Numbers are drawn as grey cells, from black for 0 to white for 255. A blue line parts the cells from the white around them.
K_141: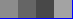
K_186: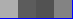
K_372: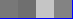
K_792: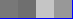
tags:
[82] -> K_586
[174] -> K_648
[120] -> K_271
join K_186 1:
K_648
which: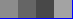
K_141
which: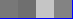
K_372
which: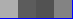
K_186
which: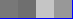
K_792

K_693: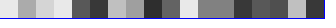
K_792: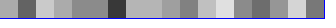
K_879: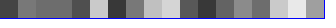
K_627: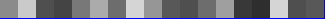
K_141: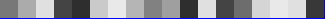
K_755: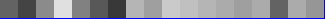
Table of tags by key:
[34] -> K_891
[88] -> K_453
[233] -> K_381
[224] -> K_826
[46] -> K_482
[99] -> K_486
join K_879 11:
K_453
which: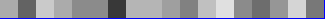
K_792
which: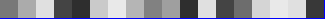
K_141
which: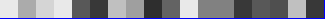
K_693

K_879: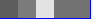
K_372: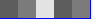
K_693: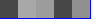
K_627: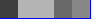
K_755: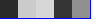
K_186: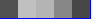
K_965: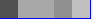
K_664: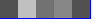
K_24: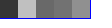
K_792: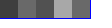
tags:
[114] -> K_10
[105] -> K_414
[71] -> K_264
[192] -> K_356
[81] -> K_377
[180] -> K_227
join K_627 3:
K_227
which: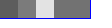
K_879
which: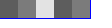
K_372
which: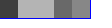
K_627

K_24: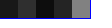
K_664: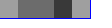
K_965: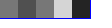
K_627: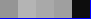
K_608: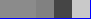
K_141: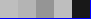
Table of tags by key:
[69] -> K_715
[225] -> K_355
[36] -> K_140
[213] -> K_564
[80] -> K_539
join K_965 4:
K_564
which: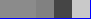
K_608

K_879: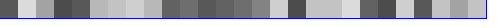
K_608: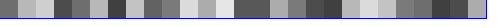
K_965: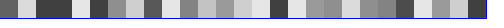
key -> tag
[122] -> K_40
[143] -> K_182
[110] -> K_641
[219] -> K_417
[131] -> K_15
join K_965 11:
K_15
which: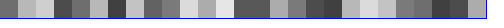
K_608
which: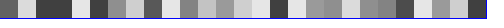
K_965

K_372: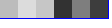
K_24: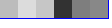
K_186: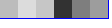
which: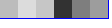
K_186
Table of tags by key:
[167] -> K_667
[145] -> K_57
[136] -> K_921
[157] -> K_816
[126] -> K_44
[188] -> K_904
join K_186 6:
K_816
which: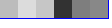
K_24

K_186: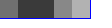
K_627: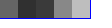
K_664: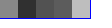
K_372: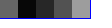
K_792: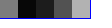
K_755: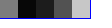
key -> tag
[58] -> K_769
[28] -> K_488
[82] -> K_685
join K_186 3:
K_769
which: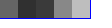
K_627
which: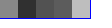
K_664
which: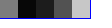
K_755
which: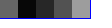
K_372

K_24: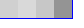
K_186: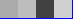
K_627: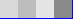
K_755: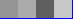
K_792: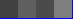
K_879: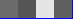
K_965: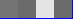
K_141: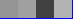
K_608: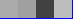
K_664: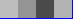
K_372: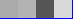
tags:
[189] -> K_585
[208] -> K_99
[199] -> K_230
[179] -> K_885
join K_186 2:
K_585
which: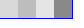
K_627
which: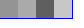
K_755
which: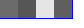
K_879
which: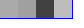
K_608
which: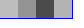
K_664

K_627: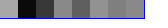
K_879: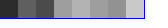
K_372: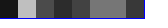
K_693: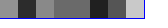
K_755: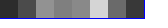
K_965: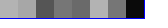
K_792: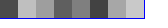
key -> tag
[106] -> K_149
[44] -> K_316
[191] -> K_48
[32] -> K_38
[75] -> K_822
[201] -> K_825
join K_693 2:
K_316
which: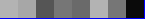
K_965
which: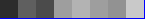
K_879
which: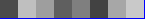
K_792

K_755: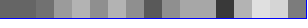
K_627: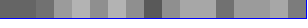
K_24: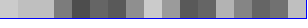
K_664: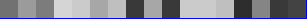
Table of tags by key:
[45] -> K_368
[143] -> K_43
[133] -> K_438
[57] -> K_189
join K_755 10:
K_43
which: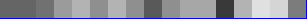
K_755
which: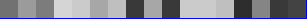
K_664
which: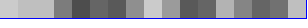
K_24
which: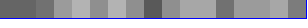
K_627

